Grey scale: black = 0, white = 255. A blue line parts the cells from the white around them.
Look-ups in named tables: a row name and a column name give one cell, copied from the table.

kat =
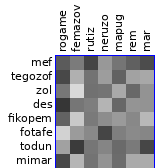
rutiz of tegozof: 115
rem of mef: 96
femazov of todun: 59
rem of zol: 104
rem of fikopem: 136
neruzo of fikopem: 141
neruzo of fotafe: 69

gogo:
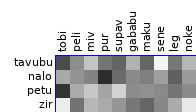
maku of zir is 102
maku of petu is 144
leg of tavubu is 119
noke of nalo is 154
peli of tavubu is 142
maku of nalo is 127
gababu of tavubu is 178
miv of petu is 199
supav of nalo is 107
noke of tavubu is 182
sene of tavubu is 245

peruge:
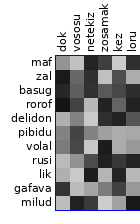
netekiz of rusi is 76
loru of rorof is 34
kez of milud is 161
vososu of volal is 71
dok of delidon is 175
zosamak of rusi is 33
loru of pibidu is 168
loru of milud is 24
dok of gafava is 52
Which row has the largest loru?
lik

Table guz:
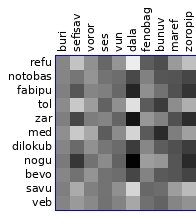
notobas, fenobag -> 129
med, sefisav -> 201
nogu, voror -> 114
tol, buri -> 139
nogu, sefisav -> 55
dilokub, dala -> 60
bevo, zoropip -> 68
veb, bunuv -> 99
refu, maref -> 154
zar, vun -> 100
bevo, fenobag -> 131
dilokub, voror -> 145
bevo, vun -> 109
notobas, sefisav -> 118
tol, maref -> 141
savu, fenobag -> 104
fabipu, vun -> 103
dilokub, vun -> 107
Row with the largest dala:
refu

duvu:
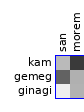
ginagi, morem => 178
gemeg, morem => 176
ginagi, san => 238
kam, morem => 58
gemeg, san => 98
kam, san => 186
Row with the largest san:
ginagi

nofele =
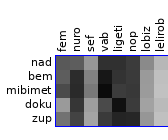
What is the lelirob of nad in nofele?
183
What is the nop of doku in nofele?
59
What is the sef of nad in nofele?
151
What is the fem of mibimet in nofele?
75
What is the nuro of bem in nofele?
44
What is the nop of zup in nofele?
38
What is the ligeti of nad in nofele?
48
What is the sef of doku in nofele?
158
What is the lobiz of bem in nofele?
154
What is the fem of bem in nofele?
93
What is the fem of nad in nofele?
89
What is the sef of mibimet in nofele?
121
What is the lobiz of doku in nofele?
162

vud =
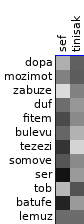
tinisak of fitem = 138
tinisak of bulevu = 178
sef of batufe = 35
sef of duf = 109
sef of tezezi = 52
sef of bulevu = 102
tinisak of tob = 82
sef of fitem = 75
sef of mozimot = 129
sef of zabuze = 219
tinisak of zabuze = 130
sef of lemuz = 108
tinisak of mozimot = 92
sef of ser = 19
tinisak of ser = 154
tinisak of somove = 138
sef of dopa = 175

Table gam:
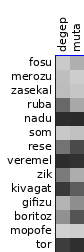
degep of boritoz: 145
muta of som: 192
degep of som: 200
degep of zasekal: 188
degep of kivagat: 57
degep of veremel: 44
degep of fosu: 202
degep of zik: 123
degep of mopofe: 209
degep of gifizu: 180
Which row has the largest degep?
mopofe

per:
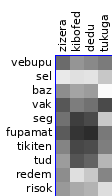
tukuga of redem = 133
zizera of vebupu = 107
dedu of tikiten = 76
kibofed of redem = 223
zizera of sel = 233
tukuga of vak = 74
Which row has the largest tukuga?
baz

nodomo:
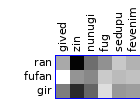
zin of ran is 4
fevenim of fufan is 193
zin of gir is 42
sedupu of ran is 200
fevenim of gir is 157
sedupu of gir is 152
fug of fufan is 202
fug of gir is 222
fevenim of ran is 178
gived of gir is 125
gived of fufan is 255
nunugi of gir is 101
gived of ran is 169
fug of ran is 145
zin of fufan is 148
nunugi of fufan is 136
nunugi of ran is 110

